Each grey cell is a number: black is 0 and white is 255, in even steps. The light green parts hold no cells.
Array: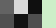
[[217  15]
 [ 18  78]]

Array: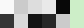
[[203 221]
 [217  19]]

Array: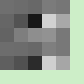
[[108 104]
 [ 83  23]]

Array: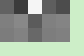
[[ 59 245]
 [136  91]]

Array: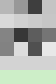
[[152  62]
 [208 203]]

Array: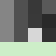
[[80 56]
 [80 57]]
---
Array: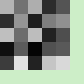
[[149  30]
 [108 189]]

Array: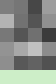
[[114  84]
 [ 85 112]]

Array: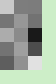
[[151 114]
 [139  25]]

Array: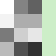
[[173 173]
 [207 231]]

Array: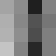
[[135  83]
 [142  77]]

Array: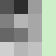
[[181 167]
 [117 167]]

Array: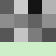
[[127  98]
 [196 124]]

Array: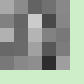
[[102 203]
 [105 180]]

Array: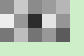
[[151  44]
 [189 116]]
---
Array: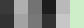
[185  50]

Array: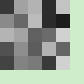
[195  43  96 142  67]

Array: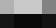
[130  10]

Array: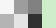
[129 228]

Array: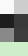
[205  30]

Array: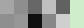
[ 97 135]
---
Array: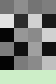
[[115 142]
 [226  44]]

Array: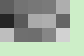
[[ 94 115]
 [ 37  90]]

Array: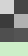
[[212  69]
 [ 59 177]]

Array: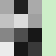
[[168  32]
 [194 220]]

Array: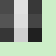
[[ 74 225]
 [ 84 221]]

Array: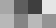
[[167  94]
 [184 133]]

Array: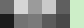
[[106 213]
 [ 28 115]]

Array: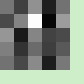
[[118  64]
 [ 74 132]]

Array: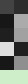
[[ 67  45]
 [ 23 171]]
